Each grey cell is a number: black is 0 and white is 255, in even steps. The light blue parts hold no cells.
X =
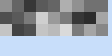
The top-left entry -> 145
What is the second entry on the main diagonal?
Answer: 90
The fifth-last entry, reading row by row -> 186
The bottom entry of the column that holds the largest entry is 218
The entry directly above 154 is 101
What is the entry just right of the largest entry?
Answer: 123
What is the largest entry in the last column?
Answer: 165
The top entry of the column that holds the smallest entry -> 113

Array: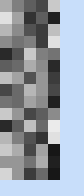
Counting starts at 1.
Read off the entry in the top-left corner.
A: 172
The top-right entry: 201
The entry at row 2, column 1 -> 224
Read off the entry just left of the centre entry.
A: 106
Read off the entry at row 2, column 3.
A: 51
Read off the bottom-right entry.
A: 23
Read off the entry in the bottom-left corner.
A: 213
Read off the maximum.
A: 235
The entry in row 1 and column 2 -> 127
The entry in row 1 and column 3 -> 94
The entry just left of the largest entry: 106
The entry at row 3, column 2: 139
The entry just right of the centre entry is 150

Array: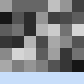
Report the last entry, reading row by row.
22
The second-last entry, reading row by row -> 54
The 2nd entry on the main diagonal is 83
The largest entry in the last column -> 213
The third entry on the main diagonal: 44
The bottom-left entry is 168
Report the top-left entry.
159
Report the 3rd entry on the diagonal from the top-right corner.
203
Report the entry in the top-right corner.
64
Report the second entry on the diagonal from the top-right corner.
74

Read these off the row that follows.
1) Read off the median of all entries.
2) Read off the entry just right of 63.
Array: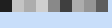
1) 149
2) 173

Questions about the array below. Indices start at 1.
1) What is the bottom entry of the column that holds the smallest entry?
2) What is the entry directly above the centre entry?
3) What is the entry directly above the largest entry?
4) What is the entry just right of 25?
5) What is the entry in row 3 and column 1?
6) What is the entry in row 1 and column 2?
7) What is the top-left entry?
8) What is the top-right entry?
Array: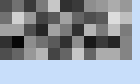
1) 101
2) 162
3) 172
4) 58
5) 162
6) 113
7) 78
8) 152

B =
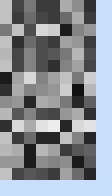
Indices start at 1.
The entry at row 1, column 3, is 120
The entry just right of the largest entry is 38
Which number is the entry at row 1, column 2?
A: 69
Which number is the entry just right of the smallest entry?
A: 183
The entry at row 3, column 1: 120
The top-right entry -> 48
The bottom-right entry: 38
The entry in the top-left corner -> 193
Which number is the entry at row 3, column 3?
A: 78
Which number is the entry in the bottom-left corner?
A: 193
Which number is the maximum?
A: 237
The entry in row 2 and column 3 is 108
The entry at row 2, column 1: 193
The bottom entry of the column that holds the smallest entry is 108
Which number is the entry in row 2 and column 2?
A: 59
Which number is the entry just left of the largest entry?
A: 226
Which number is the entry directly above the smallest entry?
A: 120

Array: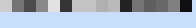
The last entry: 16
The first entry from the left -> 205
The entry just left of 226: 137
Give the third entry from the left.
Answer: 75
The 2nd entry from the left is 116

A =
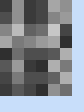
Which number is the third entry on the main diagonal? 98
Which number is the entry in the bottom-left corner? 58
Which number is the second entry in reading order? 144
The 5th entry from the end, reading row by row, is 88
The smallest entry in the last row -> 47
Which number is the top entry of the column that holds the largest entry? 166
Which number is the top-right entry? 144
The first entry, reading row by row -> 58
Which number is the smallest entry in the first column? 47
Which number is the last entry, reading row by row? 110
